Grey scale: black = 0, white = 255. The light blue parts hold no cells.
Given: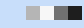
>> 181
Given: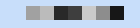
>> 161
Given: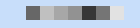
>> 103
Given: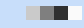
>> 202
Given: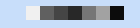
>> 240
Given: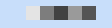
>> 228
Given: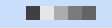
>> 64
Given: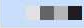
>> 225
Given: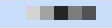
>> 212
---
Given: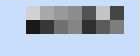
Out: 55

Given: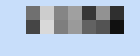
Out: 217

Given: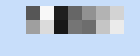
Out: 219

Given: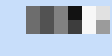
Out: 82

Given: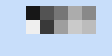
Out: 57

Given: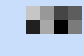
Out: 168

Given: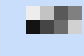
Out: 69
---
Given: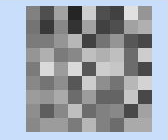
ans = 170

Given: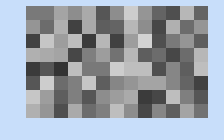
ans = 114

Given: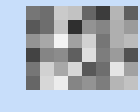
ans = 194

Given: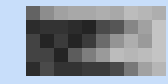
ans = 182

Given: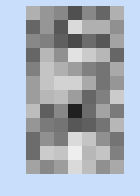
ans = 169

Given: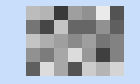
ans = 212
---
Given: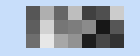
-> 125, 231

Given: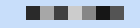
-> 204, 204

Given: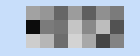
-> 197, 211

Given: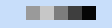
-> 125, 199

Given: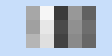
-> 74, 246

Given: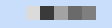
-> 163, 219
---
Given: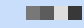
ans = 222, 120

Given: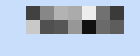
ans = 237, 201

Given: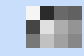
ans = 245, 224

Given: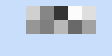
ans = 252, 223

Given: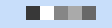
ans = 255, 170

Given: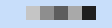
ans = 197, 169

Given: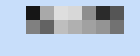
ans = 222, 216

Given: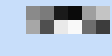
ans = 249, 233
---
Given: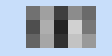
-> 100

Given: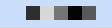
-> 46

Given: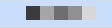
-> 59

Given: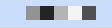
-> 147

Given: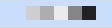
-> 207

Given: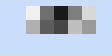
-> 176

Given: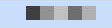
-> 63

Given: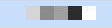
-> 214

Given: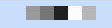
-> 154

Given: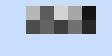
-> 77
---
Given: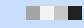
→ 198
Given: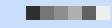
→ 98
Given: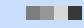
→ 216
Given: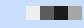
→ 28
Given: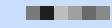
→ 106
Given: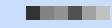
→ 162
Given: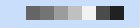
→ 75
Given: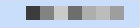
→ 188
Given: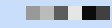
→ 12
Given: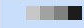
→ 128
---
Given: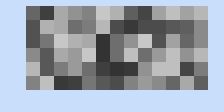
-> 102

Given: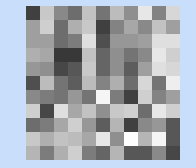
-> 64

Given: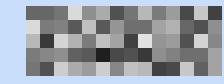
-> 103

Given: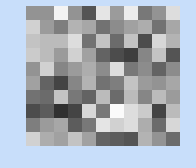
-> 147

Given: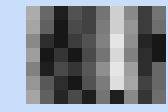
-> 172
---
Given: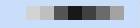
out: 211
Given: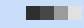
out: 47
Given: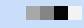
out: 168
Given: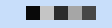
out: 9
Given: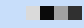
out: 218
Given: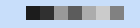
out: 28
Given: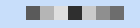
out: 90
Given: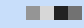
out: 149
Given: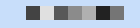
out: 67
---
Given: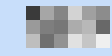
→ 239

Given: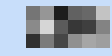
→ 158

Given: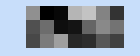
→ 64

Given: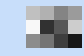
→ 23

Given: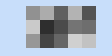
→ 194

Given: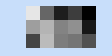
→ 81
